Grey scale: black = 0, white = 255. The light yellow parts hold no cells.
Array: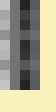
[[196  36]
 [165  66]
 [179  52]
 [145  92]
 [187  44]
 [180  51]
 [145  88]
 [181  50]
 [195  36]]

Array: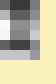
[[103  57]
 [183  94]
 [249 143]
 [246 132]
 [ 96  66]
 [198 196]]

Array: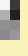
[[245]
 [177]
 [145]
 [138]]

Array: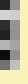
[[ 39]
 [210]
 [ 46]
 [ 34]
 [180]
 [ 12]
 [113]]

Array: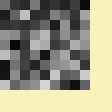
[[111  41  38  35  10]
 [ 29 190  49  97 165]
 [ 50  47 101 146 118]
 [149  72 183 142 157]
 [126  54 170  82 146]
 [188  60  19 164  87]
 [ 19  67 101 149  52]
 [ 21  51  42  89 202]
 [193 126 212  50  99]]

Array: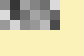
[[138 162 112]
 [219 115 142]
 [153 141 186]]

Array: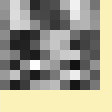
[[152 158  70 176 174]
 [145 188  71 108 180]
 [118 203  81  83 180]
 [140  29 151 195  70]
 [114  34 172 168  65]
 [150  38 103 202  97]
 [100 147 176  80  83]
 [154  70  76 197 146]
 [104  59 176 103  67]]
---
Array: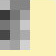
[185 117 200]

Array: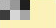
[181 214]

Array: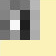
[135 169  29 172]

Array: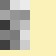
[115 149 192]

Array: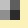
[192  43]

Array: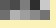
[ 89 177]

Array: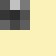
[83 45 93]

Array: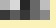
[179  91]
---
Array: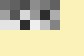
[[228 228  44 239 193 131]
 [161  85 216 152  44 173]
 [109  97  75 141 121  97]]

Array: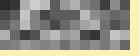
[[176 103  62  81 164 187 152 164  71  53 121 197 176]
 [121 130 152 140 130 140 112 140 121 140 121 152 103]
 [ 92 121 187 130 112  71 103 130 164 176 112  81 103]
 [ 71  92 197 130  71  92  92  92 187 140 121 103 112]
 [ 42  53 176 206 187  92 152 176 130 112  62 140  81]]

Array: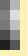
[[129 220]
 [120 191]
 [109 181]
 [ 75 139]
 [ 32  86]]

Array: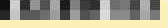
[[ 38 195  89  89 109 157  59 157  80  98 218 137 137  98 167 119]
 [ 16 207  47 147  80 167  28 128  59  47 207 109 119  70 176  70]]

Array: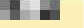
[[161  93 170 191  49  81]
 [122  71 203 225 141 112]]

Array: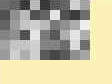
[[164 196 196 207 131 131 109 218 109]
 [155 207 174 207  89  71  89 143 164]
 [131 143  80 227 121  89 174 227 174]
 [109 100  59 186  59  89 100 207 164]
 [100 155 196 207 186 121 143 174 238]
 [ 80 143 186  80 100 227  80  59 109]]

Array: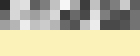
[[159 181 236 193 203 181 105  83 193 236  73  73  83 115]
 [105 215 181 159 181 215  61 105  73 224 126  83  73 115]
 [ 41 215 224  95 126 193 246 170  61 193  95 126 203  95]]
